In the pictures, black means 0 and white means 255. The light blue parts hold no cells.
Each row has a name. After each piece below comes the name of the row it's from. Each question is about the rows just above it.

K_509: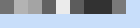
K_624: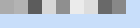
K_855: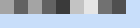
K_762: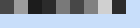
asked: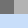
K_509
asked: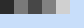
K_762
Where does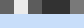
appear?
K_509
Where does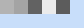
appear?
K_509
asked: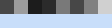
K_762
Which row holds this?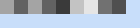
K_855

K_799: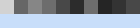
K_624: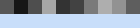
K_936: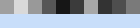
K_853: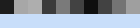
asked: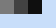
K_853
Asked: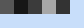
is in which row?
K_936
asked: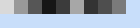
K_936

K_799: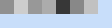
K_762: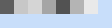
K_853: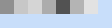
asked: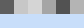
K_762
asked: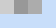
K_799

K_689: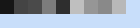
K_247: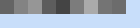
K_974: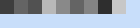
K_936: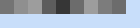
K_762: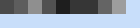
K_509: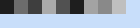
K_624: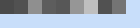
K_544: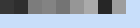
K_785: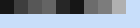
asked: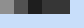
K_762
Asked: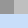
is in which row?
K_624

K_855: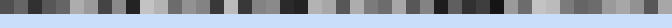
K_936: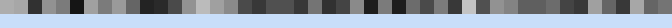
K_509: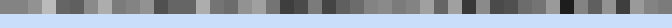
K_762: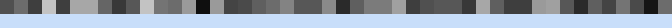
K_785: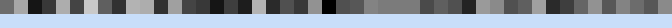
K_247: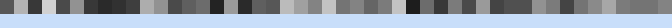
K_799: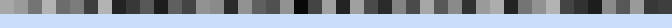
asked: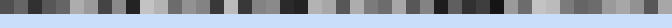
K_855
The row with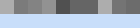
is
K_509
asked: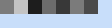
K_247
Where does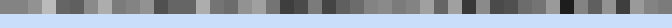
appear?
K_509
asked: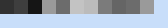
K_855
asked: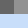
K_785

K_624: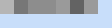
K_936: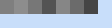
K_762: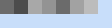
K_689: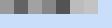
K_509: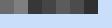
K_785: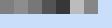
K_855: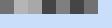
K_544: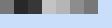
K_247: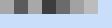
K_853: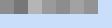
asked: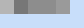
K_624
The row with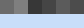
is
K_509
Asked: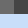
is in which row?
K_936
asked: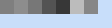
K_785

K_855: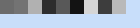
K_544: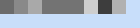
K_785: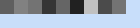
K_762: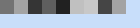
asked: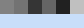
K_785
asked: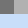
K_855
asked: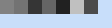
K_785
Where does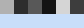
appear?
K_855
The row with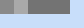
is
K_544
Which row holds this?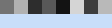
K_855
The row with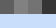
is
K_785

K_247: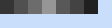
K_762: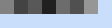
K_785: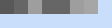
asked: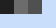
K_762
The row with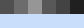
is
K_247
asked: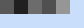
K_762
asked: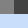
K_762
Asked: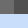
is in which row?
K_762
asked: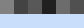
K_762
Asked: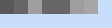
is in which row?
K_785

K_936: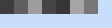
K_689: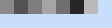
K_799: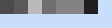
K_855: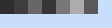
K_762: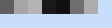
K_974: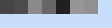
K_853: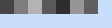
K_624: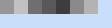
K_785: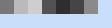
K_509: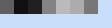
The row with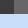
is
K_855
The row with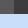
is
K_624

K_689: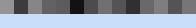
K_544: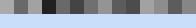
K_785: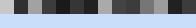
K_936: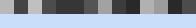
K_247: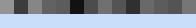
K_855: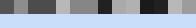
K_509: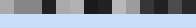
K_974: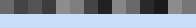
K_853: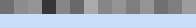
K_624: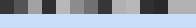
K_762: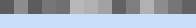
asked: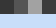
K_936
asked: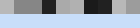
K_855
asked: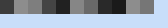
K_974

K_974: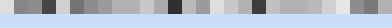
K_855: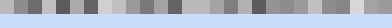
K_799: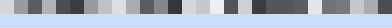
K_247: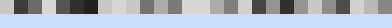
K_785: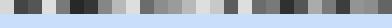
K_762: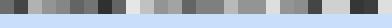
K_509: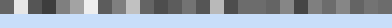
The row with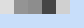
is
K_762
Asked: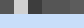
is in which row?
K_799
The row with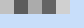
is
K_855

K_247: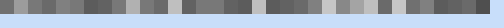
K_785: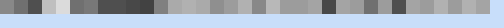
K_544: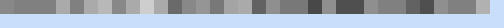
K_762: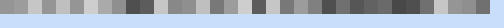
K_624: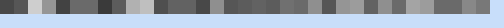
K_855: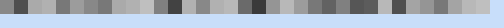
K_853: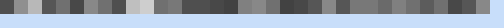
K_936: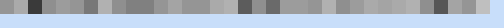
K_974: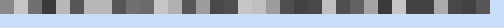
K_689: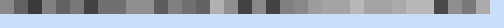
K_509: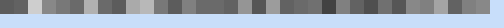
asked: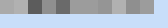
K_936
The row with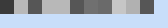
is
K_974
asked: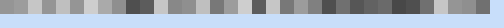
K_762
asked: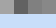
K_509
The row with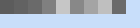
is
K_247
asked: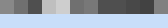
K_853

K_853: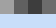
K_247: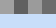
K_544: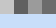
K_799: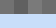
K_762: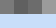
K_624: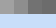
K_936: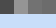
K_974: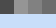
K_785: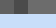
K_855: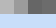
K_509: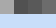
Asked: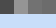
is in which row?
K_936
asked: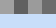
K_247
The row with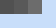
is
K_509
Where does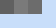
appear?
K_799
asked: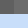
K_762

